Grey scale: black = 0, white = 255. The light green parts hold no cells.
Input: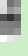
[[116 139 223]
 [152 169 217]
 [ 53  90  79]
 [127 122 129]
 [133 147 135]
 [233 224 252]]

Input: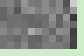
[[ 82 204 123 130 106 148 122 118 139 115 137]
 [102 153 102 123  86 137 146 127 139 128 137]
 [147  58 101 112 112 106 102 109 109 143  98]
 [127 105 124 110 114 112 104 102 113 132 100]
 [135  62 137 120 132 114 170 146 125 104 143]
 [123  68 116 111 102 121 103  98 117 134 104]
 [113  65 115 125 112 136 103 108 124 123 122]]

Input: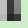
[[ 58 134 192]
 [ 55 125 191]
 [ 39  57 182]]

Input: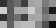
[[123 145  49  90 108  62 163 171]
 [106  26 206  87 169 170 205 161]
 [124 143  49  91 111  64 165 166]
 [ 81  16 183  98 178 189 188 137]]

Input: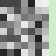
[[234 240  68  70  70 150  35]
 [193 205 199 152  80 140 110]
 [139 115  46 224 177 119 134]
 [ 41 159 117 130 161 232 174]
 [137 185 209 100 175 118  79]
 [ 30 208  94  82  89 231 146]
 [ 86 146 162 212 144 122 169]
 [ 58 233  38  95  40 228 182]]

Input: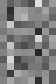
[[111 153 136  96 121 100  78 224]
 [162 118 135  46 163 160 139 128]
 [142 102 126  58 163 179 136 138]
 [ 98 146 137 200  88 101 109 128]
 [149  91 120 139 150 152 147  43]
 [112 164 144  93 124 109  95 214]
 [ 95 154 113 195  97  78  99 138]
 [156  97 131 160 143 139 142  37]
 [101 139  92 215  65 104 112 130]
 [ 89 149 128 185  83  72 118 118]
 [143  93 123  61 171 150 135 127]
 [150  94 130 166 135 141 163  47]]

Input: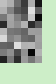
[[173  21 191 174 108  58]
 [222  95 176 131  86  69]
 [199  10 120 165 128  92]
 [ 43  86  43 162 143 179]
 [158 156 184 119 114 101]
 [101 162 216 131 147 108]
 [181 158 101  96 223 178]
 [  8 179 123 143  74 145]
 [119 157  33 120  44 154]]
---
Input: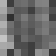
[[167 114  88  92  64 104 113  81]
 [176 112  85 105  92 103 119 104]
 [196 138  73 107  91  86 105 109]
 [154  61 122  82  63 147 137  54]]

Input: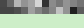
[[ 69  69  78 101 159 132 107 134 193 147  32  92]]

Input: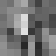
[[125 140 140 133 126  95 101 105]
 [118 130 173 209  93  56  93  72]
 [134  89  99  65 133  80 139 159]
 [141 135 129  73 152  49  99 132]]

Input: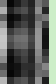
[[175  35  65  79  44 142  37]
 [153  15  48  67  39 131  61]
 [198  87 111 114  73 151  17]
 [164  23  58  72  41 138  48]
 [ 79  12  19  46  44 101 134]
 [183  46  76  86  49 145  29]]

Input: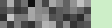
[[ 74  98  55  69 167 138 132  60  91  99 128 104  67]
 [125  61 126  69  52 115 179 167  76 138  53  78  88]]

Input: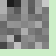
[[175 120  90 150  91 157 118]
 [105 148 146 134 143 168 116]
 [131 179  68 136 144 120 118]]

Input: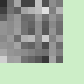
[[ 65 113  95 163 178 188 224 128 179]
 [147 139 153 113 100 140  91 136 111]
 [137 154 109 176 185 133 203 131 161]
 [166 149 144 139 129 117 112 150 128]]
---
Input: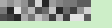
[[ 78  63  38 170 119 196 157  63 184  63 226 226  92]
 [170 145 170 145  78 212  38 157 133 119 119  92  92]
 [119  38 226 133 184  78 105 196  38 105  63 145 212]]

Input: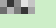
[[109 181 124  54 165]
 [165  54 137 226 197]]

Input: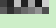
[[ 92  48  78 105 121 147  78]
 [ 63  34 190  34 163  20 205]]

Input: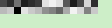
[[186 201   0 226 201 186 143 129 101 170 242 214 129 201]
 [ 73  45 113  29  45  59 226 242 226  89  29  73 214  45]]

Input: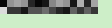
[[219  54  54  22  83  83 109  70  38  22  97  54  97  54]
 [  7 148 164 148  38   7  22 135 164 148  22 176  38 164]]

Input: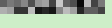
[[175 161  52  52 188  22  38  22 134 188 161  38  95  95  67]
 [ 95 121 107 134  79 149 161  67 200  95  79  10 188  67 121]]
